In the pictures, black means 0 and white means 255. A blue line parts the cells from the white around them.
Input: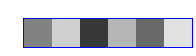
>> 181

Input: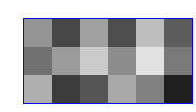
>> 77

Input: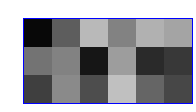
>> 130

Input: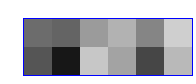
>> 178

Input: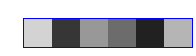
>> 108

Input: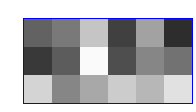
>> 64

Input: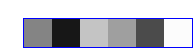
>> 159
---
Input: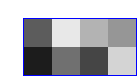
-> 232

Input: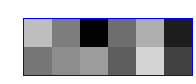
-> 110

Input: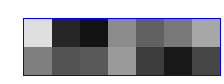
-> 97

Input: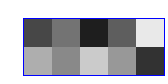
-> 30

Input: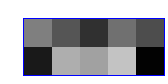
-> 48

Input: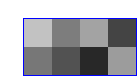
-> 125

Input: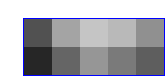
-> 197

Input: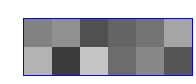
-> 100
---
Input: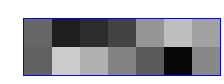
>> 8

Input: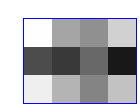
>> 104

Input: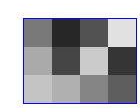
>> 203

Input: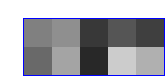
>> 204

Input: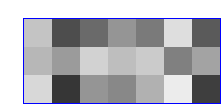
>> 128

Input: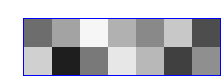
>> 64
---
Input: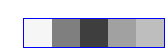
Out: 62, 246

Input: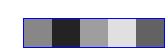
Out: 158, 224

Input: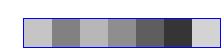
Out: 142, 211

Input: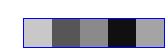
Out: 138, 200

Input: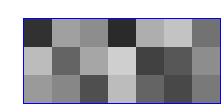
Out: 207, 207

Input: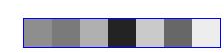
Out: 35, 237

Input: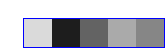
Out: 99, 218
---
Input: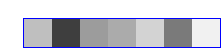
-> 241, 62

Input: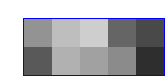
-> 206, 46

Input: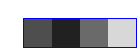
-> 216, 33

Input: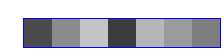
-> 196, 60

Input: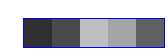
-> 191, 47

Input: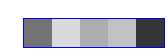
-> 218, 53

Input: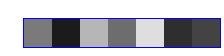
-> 222, 27
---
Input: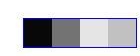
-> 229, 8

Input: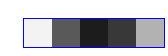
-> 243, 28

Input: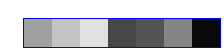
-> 225, 8

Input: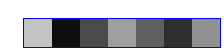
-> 195, 14

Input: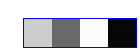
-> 252, 6

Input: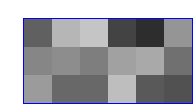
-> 197, 45

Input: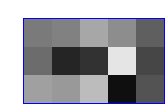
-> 229, 15

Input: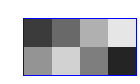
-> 230, 36
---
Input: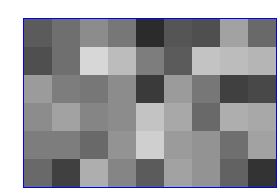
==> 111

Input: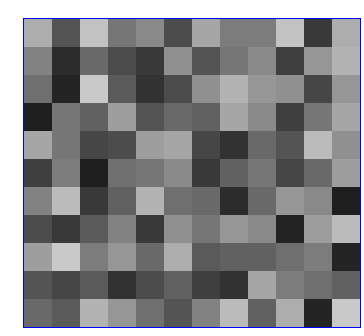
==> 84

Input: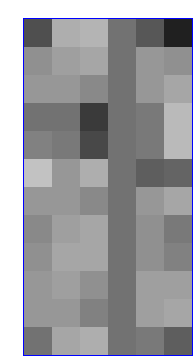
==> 174

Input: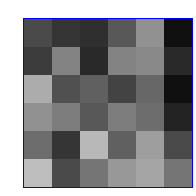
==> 53

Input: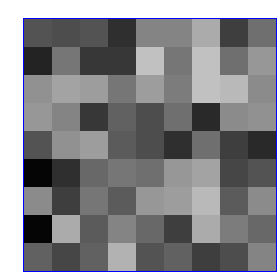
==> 77

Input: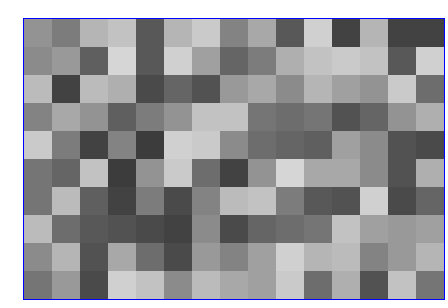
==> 124

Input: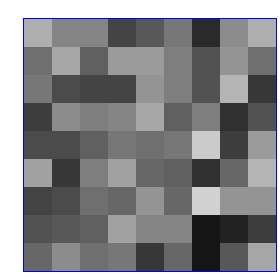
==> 133
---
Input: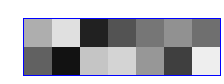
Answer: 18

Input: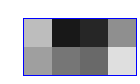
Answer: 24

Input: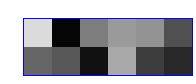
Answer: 5

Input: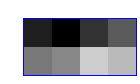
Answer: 0

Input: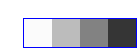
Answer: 53

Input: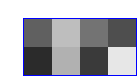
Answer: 43

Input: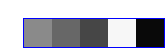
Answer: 9

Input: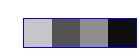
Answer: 14

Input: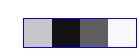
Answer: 18

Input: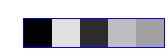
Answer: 2
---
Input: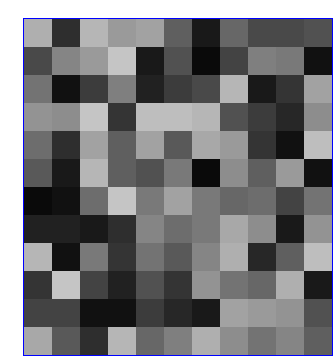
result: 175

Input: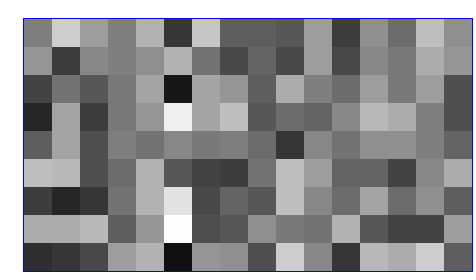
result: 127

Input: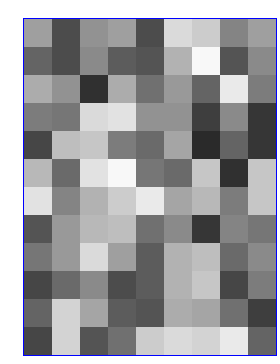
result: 159

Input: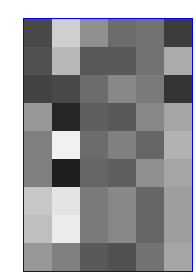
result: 73

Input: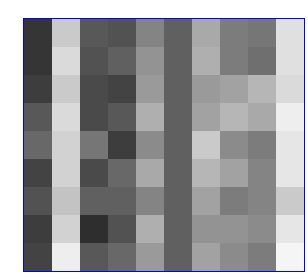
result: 53

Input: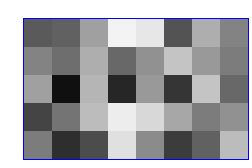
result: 90

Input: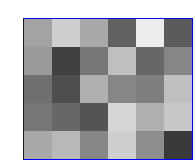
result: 163

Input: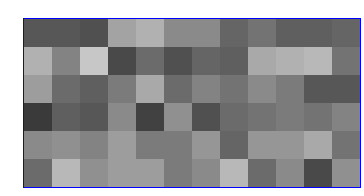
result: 87
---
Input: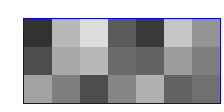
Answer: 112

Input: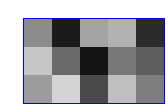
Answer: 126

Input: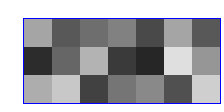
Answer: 207

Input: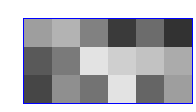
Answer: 158

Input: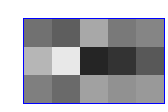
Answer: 153

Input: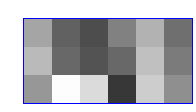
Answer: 143

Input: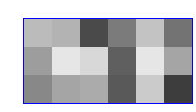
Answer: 61

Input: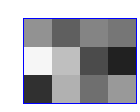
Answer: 153

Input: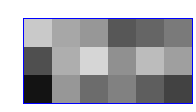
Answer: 66
